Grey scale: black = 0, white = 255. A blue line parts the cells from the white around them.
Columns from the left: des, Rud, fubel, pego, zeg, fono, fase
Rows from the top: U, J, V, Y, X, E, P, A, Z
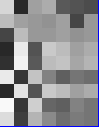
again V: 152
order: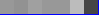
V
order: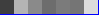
Z
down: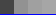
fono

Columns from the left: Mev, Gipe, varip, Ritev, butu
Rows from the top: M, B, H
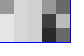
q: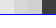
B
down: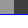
Ritev
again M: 152

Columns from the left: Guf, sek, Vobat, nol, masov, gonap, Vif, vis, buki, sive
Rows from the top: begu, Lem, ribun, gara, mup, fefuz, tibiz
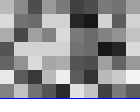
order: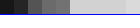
gara
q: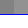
ribun
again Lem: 210
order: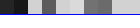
Lem
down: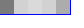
masov
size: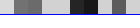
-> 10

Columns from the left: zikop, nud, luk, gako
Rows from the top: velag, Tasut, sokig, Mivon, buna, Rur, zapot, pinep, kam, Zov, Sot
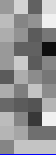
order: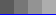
sokig
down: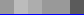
zikop
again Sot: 196
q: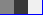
kam
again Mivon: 97

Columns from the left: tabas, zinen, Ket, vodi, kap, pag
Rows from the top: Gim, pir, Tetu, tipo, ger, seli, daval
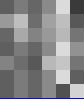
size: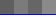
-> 4
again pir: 190
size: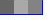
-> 3
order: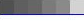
daval
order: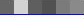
daval

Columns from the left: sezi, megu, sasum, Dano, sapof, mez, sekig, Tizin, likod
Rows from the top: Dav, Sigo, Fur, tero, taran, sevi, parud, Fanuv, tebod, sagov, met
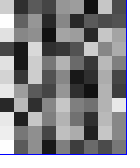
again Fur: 164
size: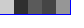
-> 5
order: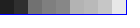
tebod
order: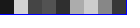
sevi
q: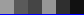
parud

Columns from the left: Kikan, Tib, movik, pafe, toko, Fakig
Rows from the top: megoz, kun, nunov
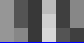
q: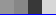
nunov
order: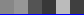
megoz
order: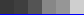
kun
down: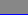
Fakig

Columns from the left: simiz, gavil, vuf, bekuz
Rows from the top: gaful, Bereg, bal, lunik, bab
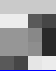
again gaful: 202
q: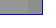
lunik
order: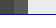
Bereg
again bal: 150

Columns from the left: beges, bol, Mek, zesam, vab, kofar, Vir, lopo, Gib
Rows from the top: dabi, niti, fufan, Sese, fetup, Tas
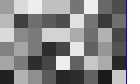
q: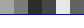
Sese
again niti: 111

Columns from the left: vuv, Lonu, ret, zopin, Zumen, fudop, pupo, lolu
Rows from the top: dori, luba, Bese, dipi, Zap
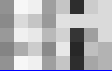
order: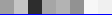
Zap
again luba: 218

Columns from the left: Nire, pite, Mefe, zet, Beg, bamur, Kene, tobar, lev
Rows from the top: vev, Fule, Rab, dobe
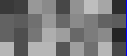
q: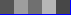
dobe
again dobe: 182
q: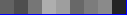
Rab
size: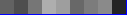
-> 9
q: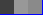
vev
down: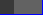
Nire

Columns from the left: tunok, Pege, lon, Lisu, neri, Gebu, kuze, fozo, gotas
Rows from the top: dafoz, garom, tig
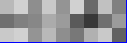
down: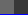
kuze
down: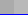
Lisu
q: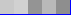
tig

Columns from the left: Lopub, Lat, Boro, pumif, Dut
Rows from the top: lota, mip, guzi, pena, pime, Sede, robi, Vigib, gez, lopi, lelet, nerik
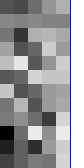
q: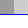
lelet
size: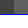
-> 2
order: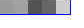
pena
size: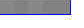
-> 5
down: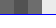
Boro
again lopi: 235
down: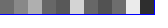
Boro

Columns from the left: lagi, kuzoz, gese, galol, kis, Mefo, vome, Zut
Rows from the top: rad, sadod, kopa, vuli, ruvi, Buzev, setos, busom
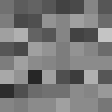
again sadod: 147
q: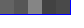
kopa
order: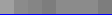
ruvi
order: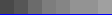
vuli

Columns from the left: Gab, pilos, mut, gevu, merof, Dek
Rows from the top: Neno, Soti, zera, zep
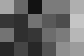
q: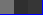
zera
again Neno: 123

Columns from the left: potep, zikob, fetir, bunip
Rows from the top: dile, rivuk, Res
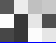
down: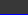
zikob
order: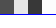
rivuk
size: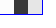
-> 3
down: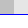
fetir

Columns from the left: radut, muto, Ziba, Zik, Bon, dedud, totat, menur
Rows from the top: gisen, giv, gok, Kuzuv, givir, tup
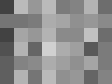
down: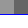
Ziba
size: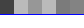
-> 6

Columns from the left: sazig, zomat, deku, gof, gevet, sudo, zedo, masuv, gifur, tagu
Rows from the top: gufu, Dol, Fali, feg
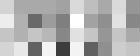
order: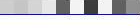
feg
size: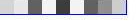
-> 9
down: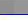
masuv
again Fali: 197
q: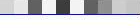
feg

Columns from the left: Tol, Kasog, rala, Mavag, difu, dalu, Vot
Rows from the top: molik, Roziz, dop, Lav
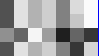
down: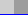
Mavag
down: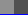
Tol

